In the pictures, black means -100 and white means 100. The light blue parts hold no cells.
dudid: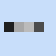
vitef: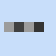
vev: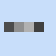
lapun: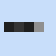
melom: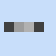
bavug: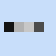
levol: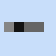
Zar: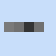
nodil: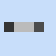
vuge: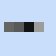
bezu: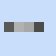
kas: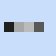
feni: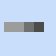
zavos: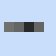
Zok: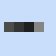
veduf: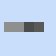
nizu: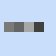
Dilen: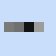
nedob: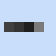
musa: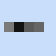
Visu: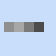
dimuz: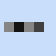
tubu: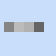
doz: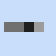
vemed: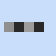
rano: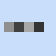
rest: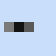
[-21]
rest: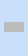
[-40]
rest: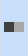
[-59]
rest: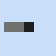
[22]
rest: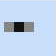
[-50]
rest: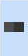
[-76   4]

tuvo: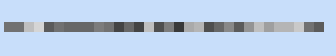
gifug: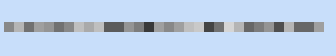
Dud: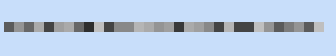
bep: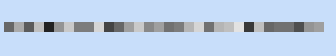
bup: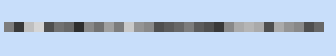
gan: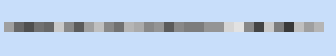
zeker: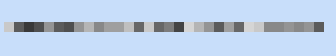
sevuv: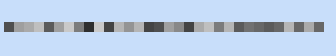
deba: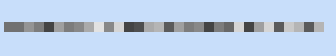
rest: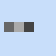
[ 25  33 -19 -64  50 -47   7   7  42  33  16  25 -55  33  25   7 -47  42
 -47 -47  50  16 -29  -3  16 -29  50]
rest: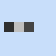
[  7   7  42  33  16  25 -55  33  25   7 -47  42 -47 -47  50  16 -29  -3
  16 -29  50]
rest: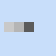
[42]
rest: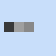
[ 25  50  58 -47 -11  67  42 -19  -3  16 -38  42 -19 -19  25]
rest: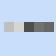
[-64   7 -11  25  -3  58  16   7 -38 -29 -19  -3 -29 -38 -55   7  33  42
  33 -38  33  16   7 -38 -19]

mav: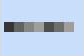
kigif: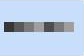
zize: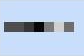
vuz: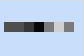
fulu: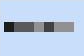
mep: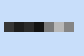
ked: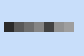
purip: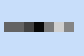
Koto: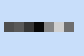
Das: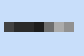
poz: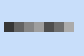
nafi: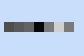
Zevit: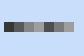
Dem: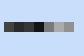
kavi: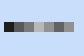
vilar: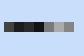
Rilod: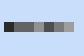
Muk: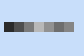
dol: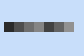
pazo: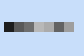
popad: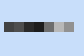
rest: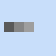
[-39  -4  24]
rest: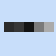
[14]
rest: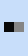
[ 63 -14]
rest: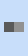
[-48  14  14]
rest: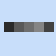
[14 24]
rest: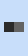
[-22  14 -39  -4  24]
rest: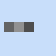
[-4 24]

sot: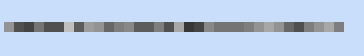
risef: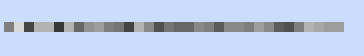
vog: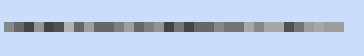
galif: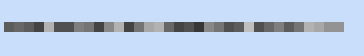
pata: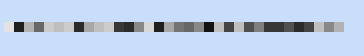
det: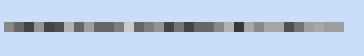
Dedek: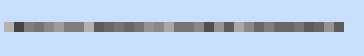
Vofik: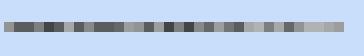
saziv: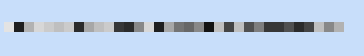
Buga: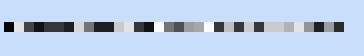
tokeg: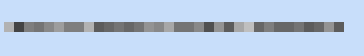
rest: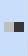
[ 59 -57  59  59  40  78  15 -76  23 -66]
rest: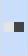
[-85 -57 -57 -76  69  -9 -76 -76  59  78 -57 -85  96  -9 -37  23  31  96
 -57  50 -57  59 -57  59  59  40  78  15 -76  23 -66]

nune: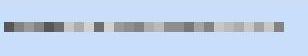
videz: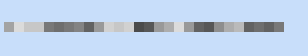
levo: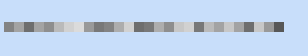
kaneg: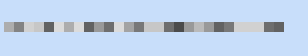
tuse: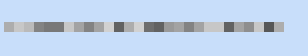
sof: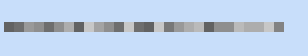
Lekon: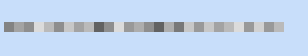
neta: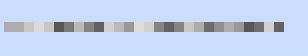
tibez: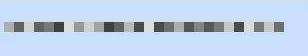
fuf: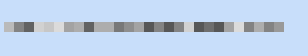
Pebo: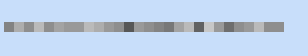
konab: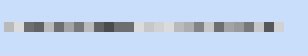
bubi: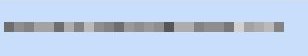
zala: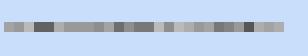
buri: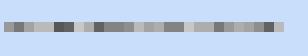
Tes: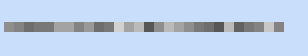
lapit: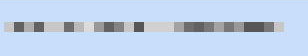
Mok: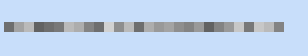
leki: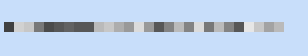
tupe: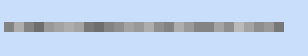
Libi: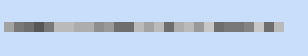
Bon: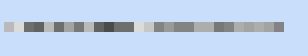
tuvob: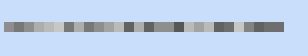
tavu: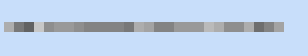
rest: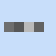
[-6  3 56  3]
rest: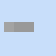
[ 46  36  20  11 -32  20  11   3  -6  28  46 -23  56  20 -14  11  20  46
  11  11]
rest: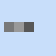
[-32  -6  56]
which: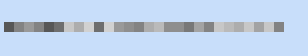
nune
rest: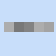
[36 28  3]

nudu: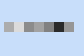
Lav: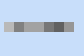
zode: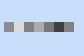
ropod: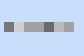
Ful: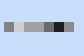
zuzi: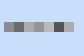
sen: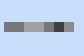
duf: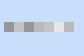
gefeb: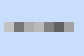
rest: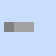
[ -7 -24  18]
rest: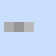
[-33  35]
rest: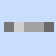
[45 27]

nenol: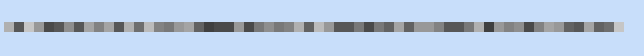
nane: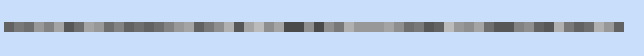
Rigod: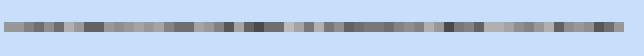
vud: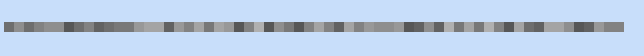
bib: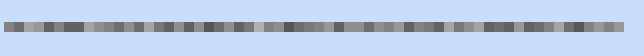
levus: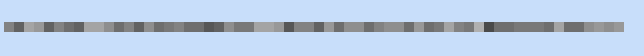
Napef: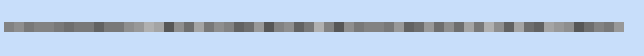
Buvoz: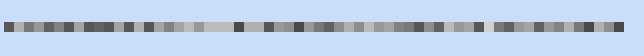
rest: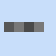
[-23  29 -23  19  19   2 -32 -32  -6  38 -50  19   2  11 -42   2  29  19
 -23 -32  29 -23 -14  55]
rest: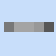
[  2   2 -23  19 -14  11  11 -14   2  11  11 -14  19 -14  -6  29   2  -6
  38 -42 -14 -14  -6  -6  -6 -14  29 -14 -14  11  19  11  19]
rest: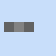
[-23  29  11   2 -14  11 -14  29  -6 -23  11 -23  11 -32 -14  11 -23  -6
  38   2  11 -32 -14  -6   2  19 -23  11  11 -14  11   2  19 -23   2  -6
 -23  29  -6  11  29 -23 -14 -23  19 -23 -14   2  29 -14 -32   2  19   2
  19]
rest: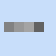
[ -6  11  38 -32  29  47  11  29 -42 -42  11 -42  11  -6  38  19  19  19
  29  11 -14  -6 -32 -23  47  19  11  29 -14 -32 -32   2  11 -23 -32  38
  -6 -23 -14  38  19 -23]

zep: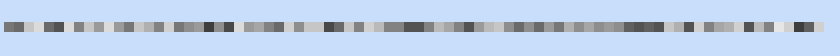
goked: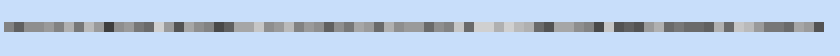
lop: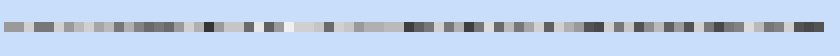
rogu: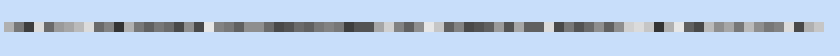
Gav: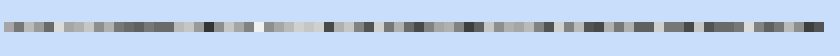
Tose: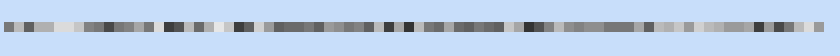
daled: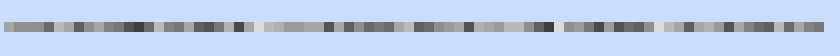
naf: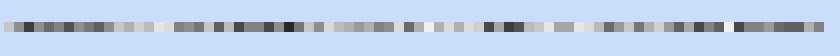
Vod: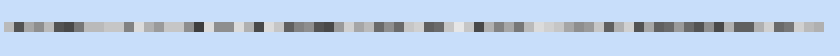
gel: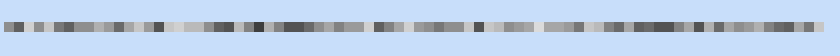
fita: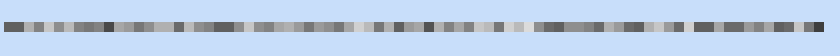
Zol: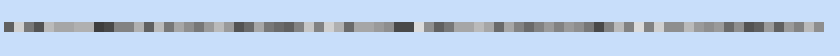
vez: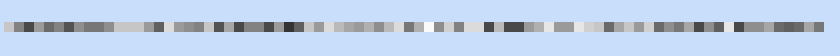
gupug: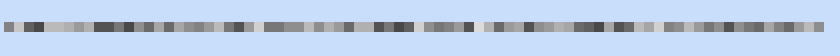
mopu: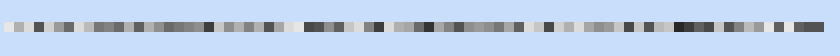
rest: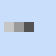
[ 55  63  46  46  11 -25 -35  46   2 -51  38   2 -35 -35 -17  11  30   2
  21  21  63 -25   2  30  63  21  11  -7  11  11  55 -35  55  46  11  21
  30  72  30  30  21  -7  55  46   2 -17  30 -25 -17 -35 -35   2  30 -35
  38 -17  30  11  21  38   2 -17 -25  30  -7  55]
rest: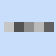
[ 21 -35  63  -7 -43  -7   2  72  46  -7   2  63 -35 -43 -35]
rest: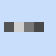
[ -7   2  72  46  -7   2  63 -35 -43 -35]
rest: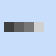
[ -7  38 -51  -7  72 -17  46  -7  30  63 -25  63  38  21 -35 -43  63  -7
  55 -35  11  46 -25  21 -35  63  -7 -43  -7   2  72  46  -7   2  63 -35
 -43 -35]
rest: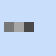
[ 11 -25  80 -43  11  11  30 -17 -25 -17  30  -7]
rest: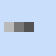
[ 21  63  -7  -7  11  11  46  11  38  21 -17  38  38 -35  -7 -43 -25  63
  11  -7   2  21 -35  72  38 -17  21  30 -35  11  21  38  30 -17 -25 -43
  30 -35 -17  46  30  63   2  11  46  21  -7  11 -35  11  -7 -17  30   2
 -17  21  46  11]

